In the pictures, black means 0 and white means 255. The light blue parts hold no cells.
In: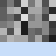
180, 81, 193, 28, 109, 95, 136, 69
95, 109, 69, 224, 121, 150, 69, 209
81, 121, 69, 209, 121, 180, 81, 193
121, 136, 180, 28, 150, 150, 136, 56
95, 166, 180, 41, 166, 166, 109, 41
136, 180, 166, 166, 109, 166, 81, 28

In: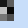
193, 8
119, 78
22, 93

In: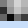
100, 9, 112, 60
46, 151, 196, 167
124, 167, 211, 183

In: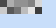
202, 88, 116, 188, 230, 61
74, 174, 146, 146, 131, 215

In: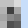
178, 64, 165
178, 80, 93
165, 137, 123
193, 193, 218

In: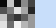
197, 81, 52, 95, 153
225, 108, 241, 181, 153
81, 124, 225, 167, 37
8, 197, 22, 138, 68

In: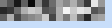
39, 55, 108, 175, 203, 190, 84, 96, 175, 244, 203, 229, 215, 84, 108
121, 84, 24, 96, 10, 137, 55, 108, 163, 137, 175, 121, 55, 229, 151
96, 175, 71, 121, 137, 151, 203, 71, 175, 121, 190, 108, 39, 151, 163

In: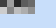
205, 134, 189, 173, 146
64, 158, 39, 93, 106
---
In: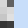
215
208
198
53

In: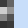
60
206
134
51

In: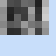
165, 71, 101, 174
141, 58, 159, 198
146, 99, 141, 205
134, 96, 119, 158
156, 46, 163, 145

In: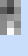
140, 171
90, 141
133, 159
138, 133
140, 168

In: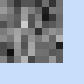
133, 53, 84, 110, 112
153, 80, 127, 33, 115
123, 95, 86, 23, 106
81, 89, 83, 79, 109
123, 162, 128, 121, 133
138, 168, 146, 150, 176
74, 151, 164, 103, 30
79, 143, 168, 112, 95
131, 125, 71, 104, 92

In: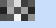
95, 220, 87
33, 78, 37
79, 244, 145

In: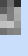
72, 42
95, 173
166, 169
192, 152
113, 133

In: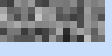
79, 147, 154, 66, 123, 137, 141, 138
163, 106, 95, 153, 94, 97, 157, 113
186, 79, 73, 146, 82, 63, 149, 81
134, 169, 156, 135, 153, 152, 152, 161
69, 119, 97, 67, 168, 139, 142, 153
133, 86, 84, 64, 99, 102, 187, 111
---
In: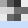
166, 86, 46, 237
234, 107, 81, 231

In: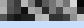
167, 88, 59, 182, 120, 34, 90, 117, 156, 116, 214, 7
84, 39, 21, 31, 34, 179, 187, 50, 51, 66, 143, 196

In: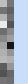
190, 117
180, 113
110, 138
162, 23
184, 175
83, 104

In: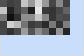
81, 62, 70, 197, 153, 213, 152, 70, 136, 66
119, 16, 47, 143, 141, 196, 136, 54, 78, 73
72, 50, 74, 155, 84, 139, 106, 39, 148, 37

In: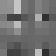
143, 148, 196, 115, 106, 129, 116, 108
119, 67, 66, 85, 99, 177, 48, 89
113, 122, 142, 109, 105, 112, 111, 105
108, 92, 81, 98, 102, 108, 91, 103

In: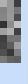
177, 150, 61
134, 153, 77
160, 178, 64
68, 93, 159
121, 100, 95
